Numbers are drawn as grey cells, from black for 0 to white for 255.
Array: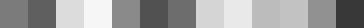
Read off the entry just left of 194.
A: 188
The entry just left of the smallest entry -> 145
